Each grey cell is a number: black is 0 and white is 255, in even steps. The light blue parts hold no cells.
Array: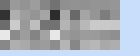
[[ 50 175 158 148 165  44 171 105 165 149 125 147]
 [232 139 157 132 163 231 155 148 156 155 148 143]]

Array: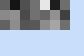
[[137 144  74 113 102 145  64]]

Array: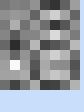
[[143 152 147 100 176 207 164 101]
 [133  90 132 133 164 218 161 123]
 [146 101 147 105 177 207 181 112]
 [162 164 172  75 176 198 183  94]]

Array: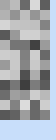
[[178 147 190 149 181]
 [ 89 153 208 208 188]
 [205 201 128 206 105]
 [206 197  80 173  82]
 [109 159 149 205 185]
 [ 88  98 157 105 131]]

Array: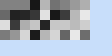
[[105  34  38  55 225  24  60 184 232]
 [123 150 214  27 182 213 101 232 109]]

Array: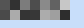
[[ 74 171  52  55 172 159  45]]

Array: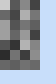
[[104  70 175 118]
 [159 102 153  65]
 [ 44 115  61 141]]
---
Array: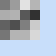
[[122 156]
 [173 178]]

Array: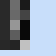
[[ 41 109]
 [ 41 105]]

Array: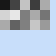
[[ 23  67]
 [212 231]]

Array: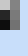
[[200 131]
 [ 38 122]]

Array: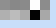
[[143 136]
 [176 188]]

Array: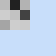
[[188  33]
 [206 194]]
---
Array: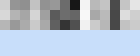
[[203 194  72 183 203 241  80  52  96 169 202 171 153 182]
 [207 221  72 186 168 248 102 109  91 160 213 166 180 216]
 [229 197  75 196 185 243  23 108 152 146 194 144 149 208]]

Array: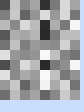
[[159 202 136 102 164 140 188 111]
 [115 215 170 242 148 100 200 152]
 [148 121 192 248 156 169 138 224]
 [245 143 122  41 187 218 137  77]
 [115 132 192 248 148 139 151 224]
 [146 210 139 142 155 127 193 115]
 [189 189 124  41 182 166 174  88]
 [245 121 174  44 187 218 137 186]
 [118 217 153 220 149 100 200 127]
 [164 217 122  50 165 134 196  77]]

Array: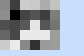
[[156 154  49 136 234 204]
 [157 233 233 233  71 101]
 [116  85 229  88  71  78]
 [125  62  83  68   1 142]
 [194 172 201 205  63 136]]

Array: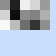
[[143  51 109 188 248]
 [175 130 140  14 212]
 [155 213 239  32 142]]

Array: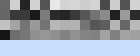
[[160 163 128 162 130 132 145 130 143 150 144 119 110  21]
 [186 103 181  94  86 116 178 177 184 115 154 116 164 194]
 [ 43 154  32 139 115  86  57  37  42 124  26  59  57 102]
 [211  83 205  74 211 205 213 211 232  84 211  36 208 104]]

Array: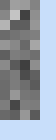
[[ 90 151  96 105]
 [124 126  71 125]
 [115 118 151 107]
 [ 91 110 124 108]
 [ 96  76 123 111]
 [142  63  90 138]
 [111 120 125  95]
 [166 105 136 150]
 [127 122 115 107]
 [150  94  93 180]
 [143  65 196 135]
 [131 155 159 114]]

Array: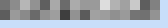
[[147 113 116 154 144 157 161  91 146  62 158 145 106 138 154  93]
 [129  94 201 161 178 221 154 153 171 107 169  95 146 182 140 115]]

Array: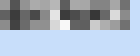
[[113 157 174 203  95  98 248 215 144 145 107  66 140]
 [139 218 104  55  97  76  60 228 137  73 103  60  97]
 [113 167 132 132 167 169  93 183 166 171 147  84 155]]

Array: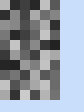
[[114 180  74 203  50 168]
 [107 194 167 126  82 194]
 [108  87 172  67 117  95]
 [ 89 194 127 154  35  37]
 [169 189  63 102 154  57]
 [ 34  56 137  85 196  94]
 [ 96 196  99  63  40 120]
 [ 47 173 117  78 135 144]
 [133 110 170  67 135  46]
 [ 88 192  39  63  44 184]]
